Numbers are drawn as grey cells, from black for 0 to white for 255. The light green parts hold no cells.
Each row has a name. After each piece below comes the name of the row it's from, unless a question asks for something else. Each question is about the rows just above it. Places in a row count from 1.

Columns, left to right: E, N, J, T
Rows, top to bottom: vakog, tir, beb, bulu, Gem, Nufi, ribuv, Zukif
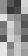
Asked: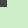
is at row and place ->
tir, 3
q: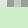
Zukif
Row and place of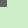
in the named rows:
beb, 4

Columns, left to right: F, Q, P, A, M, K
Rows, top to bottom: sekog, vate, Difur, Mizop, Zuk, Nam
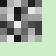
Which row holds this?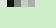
Nam
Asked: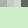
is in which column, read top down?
Q
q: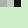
vate
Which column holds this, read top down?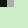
F

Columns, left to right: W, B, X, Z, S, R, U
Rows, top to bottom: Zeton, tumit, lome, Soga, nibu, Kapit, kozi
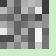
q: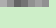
Soga
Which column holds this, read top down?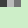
W
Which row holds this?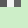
nibu
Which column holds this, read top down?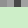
B
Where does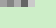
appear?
kozi
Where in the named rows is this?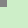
kozi, 3
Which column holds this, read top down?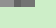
U

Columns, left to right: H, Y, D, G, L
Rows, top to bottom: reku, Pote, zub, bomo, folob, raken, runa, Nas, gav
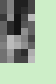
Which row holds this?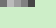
raken
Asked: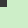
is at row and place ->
zub, 1

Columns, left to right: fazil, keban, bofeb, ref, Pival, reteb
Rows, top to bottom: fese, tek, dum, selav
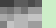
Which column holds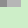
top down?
bofeb
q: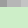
dum
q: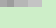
dum
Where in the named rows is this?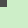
fese, 5
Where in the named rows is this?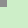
tek, 3
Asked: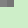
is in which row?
tek
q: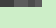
fese

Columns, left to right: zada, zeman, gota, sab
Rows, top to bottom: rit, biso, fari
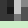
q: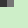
fari
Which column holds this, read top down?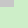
gota
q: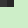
rit
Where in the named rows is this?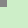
rit, 4
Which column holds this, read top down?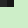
zeman
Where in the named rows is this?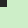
rit, 2
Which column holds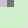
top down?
gota

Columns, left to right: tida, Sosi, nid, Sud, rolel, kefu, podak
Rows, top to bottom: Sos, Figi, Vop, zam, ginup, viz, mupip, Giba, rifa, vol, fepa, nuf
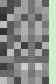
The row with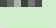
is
mupip
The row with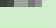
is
Figi
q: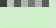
Giba
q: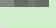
rifa
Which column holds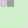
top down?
Sud

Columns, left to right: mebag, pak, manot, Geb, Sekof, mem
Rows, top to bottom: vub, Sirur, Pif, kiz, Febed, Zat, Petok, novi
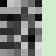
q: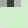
Sirur
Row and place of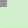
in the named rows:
novi, 1
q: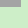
Sirur

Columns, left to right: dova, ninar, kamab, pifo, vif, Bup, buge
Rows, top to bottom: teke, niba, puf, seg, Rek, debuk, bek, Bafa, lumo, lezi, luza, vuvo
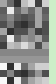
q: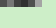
seg
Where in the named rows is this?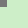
seg, 2

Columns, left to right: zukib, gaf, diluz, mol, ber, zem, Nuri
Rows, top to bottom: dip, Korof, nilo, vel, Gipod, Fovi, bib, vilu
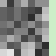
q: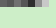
nilo
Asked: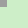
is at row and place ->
bib, 1

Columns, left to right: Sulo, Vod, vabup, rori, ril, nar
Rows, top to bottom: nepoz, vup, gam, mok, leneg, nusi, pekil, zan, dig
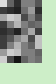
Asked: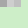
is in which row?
gam
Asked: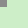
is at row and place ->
nusi, 3

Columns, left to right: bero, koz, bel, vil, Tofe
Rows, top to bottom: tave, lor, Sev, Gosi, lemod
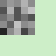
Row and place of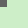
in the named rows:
Gosi, 2
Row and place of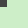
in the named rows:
lemod, 4
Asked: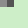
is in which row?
Sev
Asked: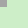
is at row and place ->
lor, 4
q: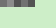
Sev
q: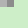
tave
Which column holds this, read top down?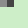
vil

